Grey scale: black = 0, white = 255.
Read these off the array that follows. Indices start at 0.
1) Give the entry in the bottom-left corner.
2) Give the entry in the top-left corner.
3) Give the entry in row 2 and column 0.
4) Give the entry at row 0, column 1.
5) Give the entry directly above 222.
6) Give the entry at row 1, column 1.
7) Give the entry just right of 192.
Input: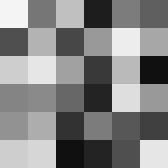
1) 206
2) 244
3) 206
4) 118
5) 186
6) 179
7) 29

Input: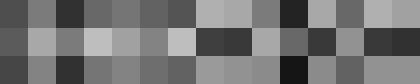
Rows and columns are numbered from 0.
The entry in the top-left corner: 78
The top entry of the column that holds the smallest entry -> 35
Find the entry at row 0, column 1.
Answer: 123
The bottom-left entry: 70
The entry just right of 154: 146
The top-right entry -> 161
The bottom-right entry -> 146
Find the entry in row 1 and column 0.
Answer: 91
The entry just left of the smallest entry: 139
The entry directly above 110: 131

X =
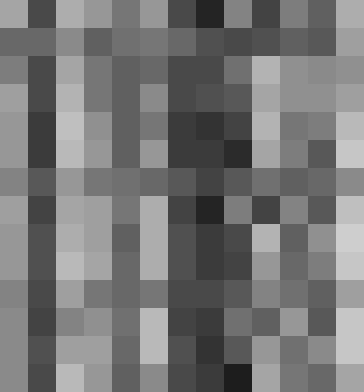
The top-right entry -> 173
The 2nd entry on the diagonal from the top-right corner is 88
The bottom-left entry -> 138
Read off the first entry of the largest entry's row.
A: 151
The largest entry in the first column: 165
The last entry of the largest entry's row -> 206
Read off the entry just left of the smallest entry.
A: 59
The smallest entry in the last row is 29
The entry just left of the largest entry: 144
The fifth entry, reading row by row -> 118
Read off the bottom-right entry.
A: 165
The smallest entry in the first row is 36
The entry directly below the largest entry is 198
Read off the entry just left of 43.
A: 59
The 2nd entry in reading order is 73
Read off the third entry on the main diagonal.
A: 165
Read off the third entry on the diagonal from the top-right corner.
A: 144
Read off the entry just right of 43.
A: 165
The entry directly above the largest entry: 191

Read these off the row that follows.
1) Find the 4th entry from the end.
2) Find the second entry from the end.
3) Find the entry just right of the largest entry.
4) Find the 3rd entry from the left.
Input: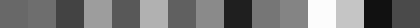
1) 252
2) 17
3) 197
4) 67

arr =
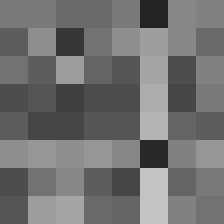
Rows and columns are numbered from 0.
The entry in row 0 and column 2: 106
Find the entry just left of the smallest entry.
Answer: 121
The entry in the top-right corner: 129
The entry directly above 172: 165
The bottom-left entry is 85
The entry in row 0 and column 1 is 121
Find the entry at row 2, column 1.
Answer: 93
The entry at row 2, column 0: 114
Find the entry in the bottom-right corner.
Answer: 114
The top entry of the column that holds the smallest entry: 35
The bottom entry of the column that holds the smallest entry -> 195
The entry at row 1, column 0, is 93
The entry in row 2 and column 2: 157

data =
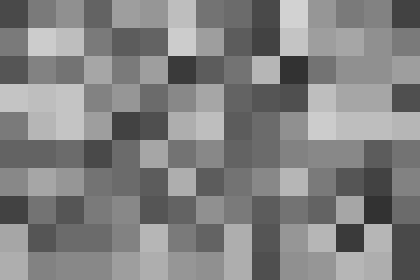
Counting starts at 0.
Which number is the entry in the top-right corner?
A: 66
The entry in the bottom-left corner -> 174
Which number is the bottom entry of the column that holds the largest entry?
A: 144
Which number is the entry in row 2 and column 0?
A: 85
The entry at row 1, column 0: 122
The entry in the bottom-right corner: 73
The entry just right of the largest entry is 150
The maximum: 210
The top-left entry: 73
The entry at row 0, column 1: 122
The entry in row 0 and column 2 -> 144
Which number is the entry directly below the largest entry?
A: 196
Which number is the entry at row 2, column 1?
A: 130

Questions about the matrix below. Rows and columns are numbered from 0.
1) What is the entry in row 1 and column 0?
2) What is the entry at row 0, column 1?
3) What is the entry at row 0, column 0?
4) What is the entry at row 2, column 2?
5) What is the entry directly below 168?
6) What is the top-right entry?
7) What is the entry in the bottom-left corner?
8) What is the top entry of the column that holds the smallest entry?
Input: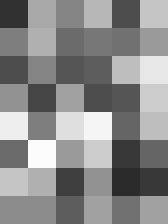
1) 126
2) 168
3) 49
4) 85
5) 176
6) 197
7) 140
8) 77
